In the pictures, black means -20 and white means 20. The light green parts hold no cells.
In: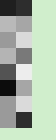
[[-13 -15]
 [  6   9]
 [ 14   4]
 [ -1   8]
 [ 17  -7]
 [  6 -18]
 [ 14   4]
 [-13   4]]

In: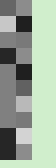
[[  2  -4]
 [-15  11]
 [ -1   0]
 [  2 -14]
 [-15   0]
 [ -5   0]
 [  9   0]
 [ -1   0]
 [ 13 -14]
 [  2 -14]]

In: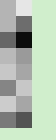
[[ 16   8]
 [ -3   8]
 [-18  -4]
 [  4   9]
 [  6  11]
 [ 11   1]
 [  6  12]
 [ -7  -1]]

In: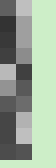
[[ 10  -5]
 [  5 -12]
 [  5 -11]
 [  2 -10]
 [-10   9]
 [ -6   3]
 [ -3  -6]
 [  8  -9]
 [ 10  -9]
 [ -7  -8]]

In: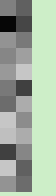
[[ -5   0]
 [ -9 -19]
 [ -1   3]
 [  5   1]
 [ 11   4]
 [-10  -1]
 [  7  -3]
 [  2  11]
 [  7  10]
 [  1 -10]
 [ -5  11]
 [ -3   3]]

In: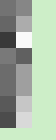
[[  1  -2]
 [  7  -4]
 [ 19 -11]
 [ -5  -1]
 [  5  -3]
 [  5  -3]
 [ 11  -6]
 [ 14  -8]]

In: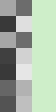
[[ -3   6]
 [ 15 -11]
 [ -3   6]
 [ 13 -10]
 [ 16 -11]
 [  8  -4]
 [ 10  -7]]

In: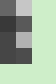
[[ 11  -4]
 [ -6 -11]
 [  8  -9]
 [ -8  -9]]
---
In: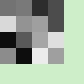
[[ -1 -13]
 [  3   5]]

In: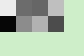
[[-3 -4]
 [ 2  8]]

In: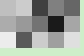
[[ 12 -10]
 [  4  -2]]

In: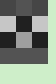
[[ -7  -9]
 [-15  11]]

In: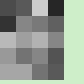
[[-6 12]
 [ 1 -1]]

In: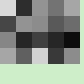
[[-13   3]
 [  3   2]]

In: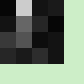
[[ 12 -17]
 [ -4 -14]]
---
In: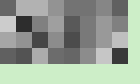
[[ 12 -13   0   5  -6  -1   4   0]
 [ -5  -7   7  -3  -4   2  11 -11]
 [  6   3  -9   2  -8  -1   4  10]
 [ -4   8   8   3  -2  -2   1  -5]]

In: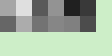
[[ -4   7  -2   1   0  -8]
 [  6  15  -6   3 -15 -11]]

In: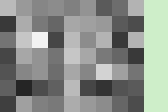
[[ -5 -14  -8  -5   9  -9 -12  -7  -6]
 [ -7   1   3  -3   6   1  13   5  -2]
 [  9   4   1   2   0   3  -6  -3   8]
 [-10   5   0  -1   7   4   2  -4  -8]
 [ -9   6   3  -2  11   6  -1  -4 -11]
 [-11   7  -1  -4   6   5   4  -6  -8]
 [ -2  11  18  -9   9   2   8 -11   8]]

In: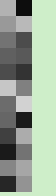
[[  8 -18]
 [ -4 -16]
 [ -8 -12]
 [ -2  -8]
 [ -5  -6]
 [-16  -2]
 [ 11   0]
 [-14   3]
 [  1   6]
 [-10   7]
 [  4   9]
 [ -3  13]]

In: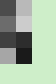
[[  6 -16]
 [-10 -13]
 [ -8   9]
 [ -3  12]]

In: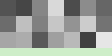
[[ -7  -9   1  14  -8   2  -4]
 [  6   7  -6   5   9 -10  16]
 [ -3  10   0  11   3  12  -2]]
